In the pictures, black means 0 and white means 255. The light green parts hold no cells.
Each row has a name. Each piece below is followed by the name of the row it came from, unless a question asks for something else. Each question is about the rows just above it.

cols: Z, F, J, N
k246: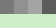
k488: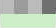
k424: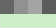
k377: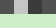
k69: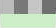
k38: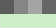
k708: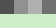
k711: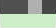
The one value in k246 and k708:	[145]
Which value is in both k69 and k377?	[197]
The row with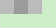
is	k488
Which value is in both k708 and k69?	[112]

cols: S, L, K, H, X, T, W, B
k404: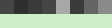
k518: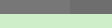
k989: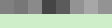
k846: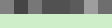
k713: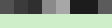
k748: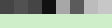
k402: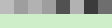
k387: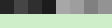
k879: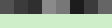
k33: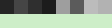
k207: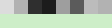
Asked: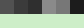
k879
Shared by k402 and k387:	[158]
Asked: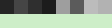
k33

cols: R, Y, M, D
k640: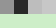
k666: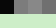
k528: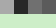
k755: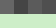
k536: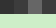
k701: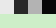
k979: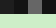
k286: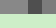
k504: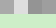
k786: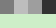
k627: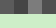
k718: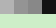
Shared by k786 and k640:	[189]
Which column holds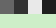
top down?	R
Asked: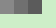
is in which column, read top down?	M
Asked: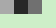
k528
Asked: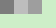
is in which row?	k786
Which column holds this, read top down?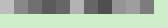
M
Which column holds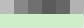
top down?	M

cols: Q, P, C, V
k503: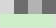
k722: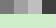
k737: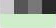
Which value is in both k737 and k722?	[120]
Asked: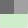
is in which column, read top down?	P

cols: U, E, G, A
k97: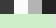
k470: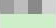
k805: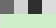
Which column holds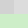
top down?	A
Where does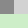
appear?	k470

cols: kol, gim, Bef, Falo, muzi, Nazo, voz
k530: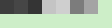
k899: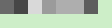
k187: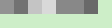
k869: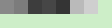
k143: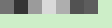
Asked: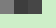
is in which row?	k869
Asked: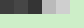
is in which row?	k869
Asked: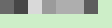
k899
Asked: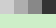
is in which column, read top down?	muzi
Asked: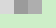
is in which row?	k899

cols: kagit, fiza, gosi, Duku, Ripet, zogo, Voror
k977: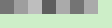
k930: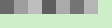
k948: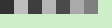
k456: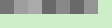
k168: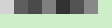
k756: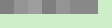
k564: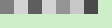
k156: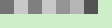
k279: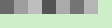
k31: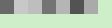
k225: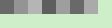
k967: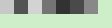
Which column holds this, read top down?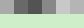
zogo
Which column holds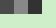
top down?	Ripet
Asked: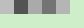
k279
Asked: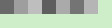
k930
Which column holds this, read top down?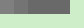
kagit
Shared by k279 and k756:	[158]

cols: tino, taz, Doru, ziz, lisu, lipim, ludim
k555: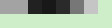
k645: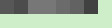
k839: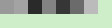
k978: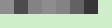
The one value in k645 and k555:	[119]
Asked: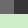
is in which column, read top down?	lisu
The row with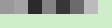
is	k839
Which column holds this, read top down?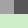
tino

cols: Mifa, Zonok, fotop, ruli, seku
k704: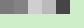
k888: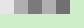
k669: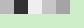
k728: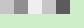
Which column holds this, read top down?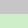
ruli
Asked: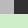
k669
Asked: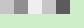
k728
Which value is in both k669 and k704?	[186]
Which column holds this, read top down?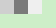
fotop
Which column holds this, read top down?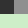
Zonok

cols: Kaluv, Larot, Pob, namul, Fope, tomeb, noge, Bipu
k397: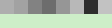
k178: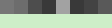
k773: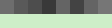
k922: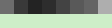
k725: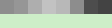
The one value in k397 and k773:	[109]
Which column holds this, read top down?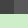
tomeb
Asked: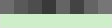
k773
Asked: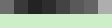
k922
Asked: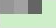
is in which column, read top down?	Fope

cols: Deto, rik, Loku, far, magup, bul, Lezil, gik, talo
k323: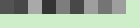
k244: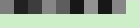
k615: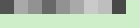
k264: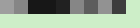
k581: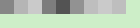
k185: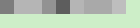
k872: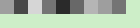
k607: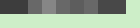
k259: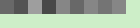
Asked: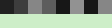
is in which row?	k244
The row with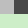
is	k615

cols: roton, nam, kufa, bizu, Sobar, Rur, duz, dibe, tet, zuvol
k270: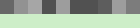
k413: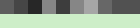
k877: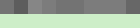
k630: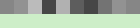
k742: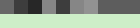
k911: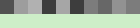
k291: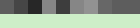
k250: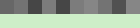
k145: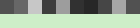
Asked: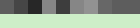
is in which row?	k291
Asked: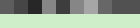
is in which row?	k413
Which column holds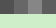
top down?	zuvol
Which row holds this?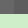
k291
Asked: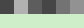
k630
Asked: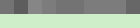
k877

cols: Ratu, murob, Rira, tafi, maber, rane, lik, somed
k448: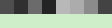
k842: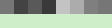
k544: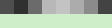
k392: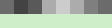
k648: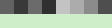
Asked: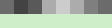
k392
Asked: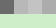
k544
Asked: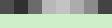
k544

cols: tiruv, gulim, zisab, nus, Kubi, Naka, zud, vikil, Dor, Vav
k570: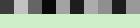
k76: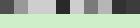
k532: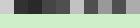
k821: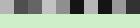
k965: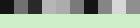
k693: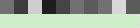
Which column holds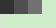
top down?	gulim
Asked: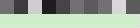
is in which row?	k693
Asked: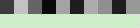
k570

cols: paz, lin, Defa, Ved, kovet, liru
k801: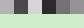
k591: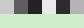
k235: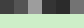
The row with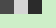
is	k801
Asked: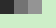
k801
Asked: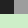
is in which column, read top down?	Defa
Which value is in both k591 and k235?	[43]
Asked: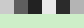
k591

